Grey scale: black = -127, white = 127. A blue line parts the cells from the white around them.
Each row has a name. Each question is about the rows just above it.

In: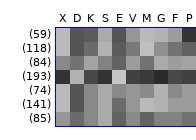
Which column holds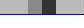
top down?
X
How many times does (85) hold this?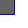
2
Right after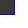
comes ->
[-84]
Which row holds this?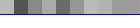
(141)
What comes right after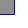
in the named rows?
[-13]
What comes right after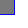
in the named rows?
[64]
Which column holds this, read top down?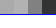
S

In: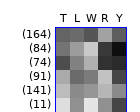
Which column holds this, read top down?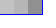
R
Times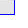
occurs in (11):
1
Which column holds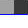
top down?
R

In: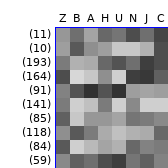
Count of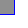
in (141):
0
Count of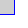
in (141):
4
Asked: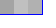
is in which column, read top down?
U
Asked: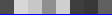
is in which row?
(164)
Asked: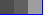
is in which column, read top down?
C

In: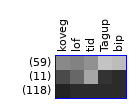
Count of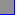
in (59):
1
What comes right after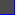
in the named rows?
[-24]
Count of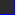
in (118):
4
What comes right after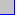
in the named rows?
[60]
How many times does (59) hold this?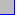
1
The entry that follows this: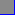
[2]

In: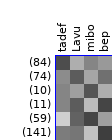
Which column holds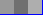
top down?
bep
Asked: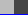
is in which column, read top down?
mibo
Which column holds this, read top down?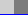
tadef
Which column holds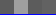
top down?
Lavu
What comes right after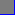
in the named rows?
[-9]

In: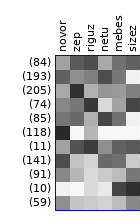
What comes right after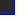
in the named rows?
[119]
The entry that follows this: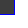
[14]
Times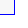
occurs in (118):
4
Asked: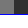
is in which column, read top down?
sizez
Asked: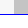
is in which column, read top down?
zep

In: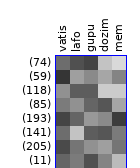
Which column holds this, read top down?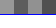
gupu
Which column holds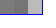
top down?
mem

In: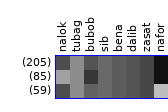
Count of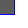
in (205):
1
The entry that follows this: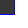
[-22]

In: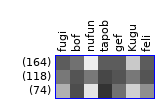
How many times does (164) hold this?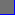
1
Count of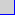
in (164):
0
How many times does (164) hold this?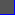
0
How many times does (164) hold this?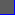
4
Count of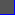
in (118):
3
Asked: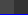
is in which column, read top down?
tapob

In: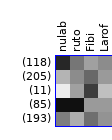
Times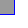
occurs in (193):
0
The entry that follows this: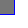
[32]
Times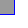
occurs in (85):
2
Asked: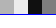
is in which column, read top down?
nulab
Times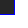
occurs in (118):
1

